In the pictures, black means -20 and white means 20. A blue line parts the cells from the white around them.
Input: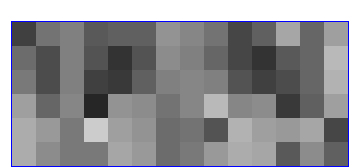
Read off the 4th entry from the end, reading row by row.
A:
6
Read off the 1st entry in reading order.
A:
-10
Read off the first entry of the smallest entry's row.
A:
5
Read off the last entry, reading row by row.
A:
-5
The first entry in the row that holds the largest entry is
7
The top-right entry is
5
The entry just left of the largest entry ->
-1
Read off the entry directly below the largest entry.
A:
-1
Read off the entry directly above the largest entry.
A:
-14
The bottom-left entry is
7
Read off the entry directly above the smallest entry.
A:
-10
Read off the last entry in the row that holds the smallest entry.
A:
5
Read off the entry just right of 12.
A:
5
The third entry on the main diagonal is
0
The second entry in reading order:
-2
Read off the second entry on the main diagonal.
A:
-8

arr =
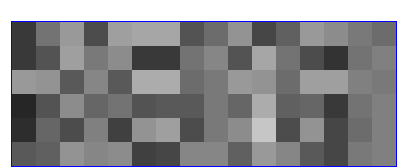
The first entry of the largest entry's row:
-13
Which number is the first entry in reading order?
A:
-11
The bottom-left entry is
-6
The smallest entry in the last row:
-10
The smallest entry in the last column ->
-3
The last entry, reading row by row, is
0
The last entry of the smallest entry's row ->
0
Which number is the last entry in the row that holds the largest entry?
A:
0
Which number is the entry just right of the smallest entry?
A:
-7
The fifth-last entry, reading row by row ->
1
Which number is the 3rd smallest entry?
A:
-12
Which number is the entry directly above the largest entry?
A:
7
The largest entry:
11
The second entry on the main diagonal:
-7
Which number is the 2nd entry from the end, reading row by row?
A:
-1
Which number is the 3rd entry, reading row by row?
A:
4
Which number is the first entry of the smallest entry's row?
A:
-14
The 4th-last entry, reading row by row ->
-6
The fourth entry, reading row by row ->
-8

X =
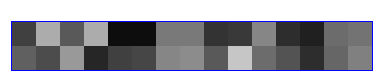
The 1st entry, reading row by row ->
-10
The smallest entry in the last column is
-2
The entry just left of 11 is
-6
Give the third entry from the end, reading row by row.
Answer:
-13
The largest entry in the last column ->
0
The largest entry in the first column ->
-5
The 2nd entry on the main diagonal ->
-8

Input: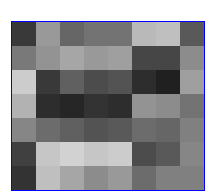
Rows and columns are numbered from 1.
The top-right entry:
-6
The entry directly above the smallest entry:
-9
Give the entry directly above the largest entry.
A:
-5
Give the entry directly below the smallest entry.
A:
2
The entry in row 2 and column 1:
-1
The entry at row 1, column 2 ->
4
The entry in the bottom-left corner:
-12
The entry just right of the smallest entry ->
5
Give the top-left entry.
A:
-11
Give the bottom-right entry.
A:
0
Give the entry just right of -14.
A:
-12
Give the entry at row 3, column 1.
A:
12
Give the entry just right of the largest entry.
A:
11
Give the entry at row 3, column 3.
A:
-5
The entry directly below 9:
-9
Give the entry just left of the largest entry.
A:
11
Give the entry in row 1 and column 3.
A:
-4
